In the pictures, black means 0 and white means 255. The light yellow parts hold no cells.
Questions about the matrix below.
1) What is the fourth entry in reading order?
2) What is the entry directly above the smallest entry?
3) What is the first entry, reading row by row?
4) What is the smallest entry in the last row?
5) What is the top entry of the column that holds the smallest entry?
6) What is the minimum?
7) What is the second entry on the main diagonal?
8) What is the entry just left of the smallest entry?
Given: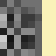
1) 113
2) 149
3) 70
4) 45
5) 125
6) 19
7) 82
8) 205

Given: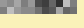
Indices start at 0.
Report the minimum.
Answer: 48
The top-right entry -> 126
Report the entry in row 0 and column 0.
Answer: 152
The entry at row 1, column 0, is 126
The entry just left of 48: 101
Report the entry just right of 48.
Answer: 190
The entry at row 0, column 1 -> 138

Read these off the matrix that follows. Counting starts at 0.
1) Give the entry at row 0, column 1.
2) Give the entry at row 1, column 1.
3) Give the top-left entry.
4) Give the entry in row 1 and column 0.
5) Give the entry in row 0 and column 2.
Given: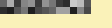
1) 173
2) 31
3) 102
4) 45
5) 60

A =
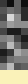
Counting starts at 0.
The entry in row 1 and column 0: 85
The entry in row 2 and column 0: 70
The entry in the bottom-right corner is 97
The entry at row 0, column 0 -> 56
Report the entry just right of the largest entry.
142
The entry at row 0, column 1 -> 15
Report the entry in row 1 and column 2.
97
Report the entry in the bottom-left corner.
128
